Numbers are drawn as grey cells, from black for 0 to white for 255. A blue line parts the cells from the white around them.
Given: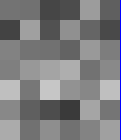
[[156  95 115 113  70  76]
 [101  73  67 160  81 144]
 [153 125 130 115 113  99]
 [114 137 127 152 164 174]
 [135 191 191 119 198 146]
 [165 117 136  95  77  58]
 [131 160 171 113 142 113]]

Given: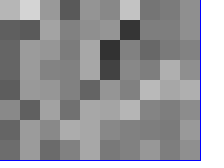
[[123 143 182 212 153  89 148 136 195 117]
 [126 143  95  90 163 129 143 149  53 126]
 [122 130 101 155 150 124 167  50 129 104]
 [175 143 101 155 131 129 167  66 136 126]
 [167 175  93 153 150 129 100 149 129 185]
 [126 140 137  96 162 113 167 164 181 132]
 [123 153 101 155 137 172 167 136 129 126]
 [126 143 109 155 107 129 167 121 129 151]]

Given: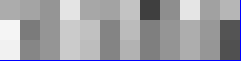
[[161 182 172 164 149 228 167 163 195  63 142 229]
 [152  84 245 123 149 203 193 132 187 127 149 173]
 [150  80 241 134 149 203 189 132 178 127 148 173]]

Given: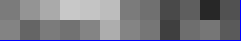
[[ 39  81 123 148 170 200 196 189 123 112  73  94]
 [118  90 131 101 123 114 132 173 132 118  63 110]]

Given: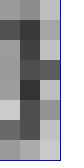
[[141 190 154]
 [ 57 165  81]
 [ 65 193 156]
 [ 79  92 154]
 [ 51 190 157]
 [ 79 148 203]
 [ 79 193 105]
 [170 201 154]]

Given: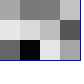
[[123 194 167 121]
 [190  86 231 217]
 [230 165 101   4]]

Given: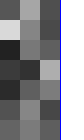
[[166  79  86]
 [133  74 217]
 [120  95  34]
 [ 50 174  59]
 [ 95 124  43]
 [134  71  82]
 [123  94 100]]

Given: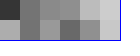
[[188 205  53 116 138 143]
 [144 200 173 115 153 105]]

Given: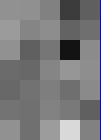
[[ 60  95 145 144 129]
 [ 99 111 155 133 141]
 [ 19 139 145  96 118]
 [150 142 107 104 133]
 [111 138 104 114 126]
 [121  96 115 112 130]
 [217 129 145 112 156]]
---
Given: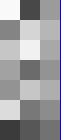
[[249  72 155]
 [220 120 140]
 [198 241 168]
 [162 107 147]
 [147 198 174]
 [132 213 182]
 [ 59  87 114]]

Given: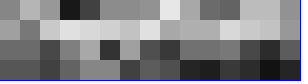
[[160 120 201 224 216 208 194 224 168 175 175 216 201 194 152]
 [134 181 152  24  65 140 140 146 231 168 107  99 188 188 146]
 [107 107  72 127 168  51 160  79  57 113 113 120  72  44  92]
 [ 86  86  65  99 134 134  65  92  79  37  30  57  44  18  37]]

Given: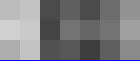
[[208 201  68 115 102 115 160]
 [187 195  75  95  75 108 146]
 [173 195  81  87  61  95 139]]

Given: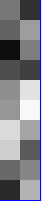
[[218 164]
 [206  90]
 [150 248]
 [142 226]
 [119  49]
 [104 134]
 [ 98 157]
 [ 78  64]
 [ 41 178]
 [ 14 126]]

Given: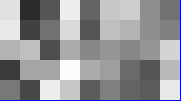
[[232  65 113 218  85 191 179 142 128]
 [225  43  85 238 100 199 206 142 113]
 [179 191  78 171 135 150 135 150 212]
 [120  72 238 199  92 128 100  92 232]
 [ 59 165 165 251 171 158 107  85 185]]

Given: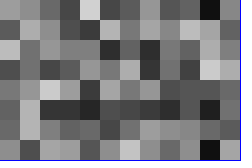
[[188 113 150 127 127  46  98  46 120  98 173 127]
 [157 142 105  71 209  71  91 150  85  98  16 135]
 [142  78 165 157  85 142 195 142 105 142  16 165]
 [120 150 203 157  59 165 120 150  78  85  85 105]
 [105 180 127  98 105  71 113 157 142 135 105  91]
 [ 98 180  53  53  38  78  71  59  46  85  31 113]
 [ 91 173 142  78  59 180 120 165 135 188 165  98]
 [ 78 113  71  91 150 120 173  53 113  65 203 173]]

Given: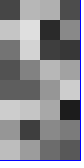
[[205 197 168  28]
 [197 223  42 137]
 [189 156 108  88]
 [150  62 137 123]
 [116 211  62  55]
 [ 94  94 150 205]
 [ 82 130 183 162]
 [ 70 183 176  76]]

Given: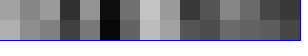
[[175 141 128  64 121   8  99 188 162  85  77 107  99  93  71]
 [162 134 154  49 147  14 113 195 154  57  85 134 107  71  57]]
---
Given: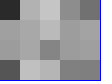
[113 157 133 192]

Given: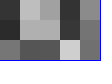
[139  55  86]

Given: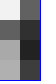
[97 96]

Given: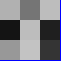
[189 189 152]

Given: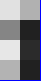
[177 133]

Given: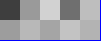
[190 195]

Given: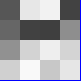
[ 66  63 211 208]

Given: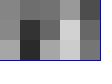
[ 77 210 166]

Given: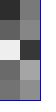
[121  96]
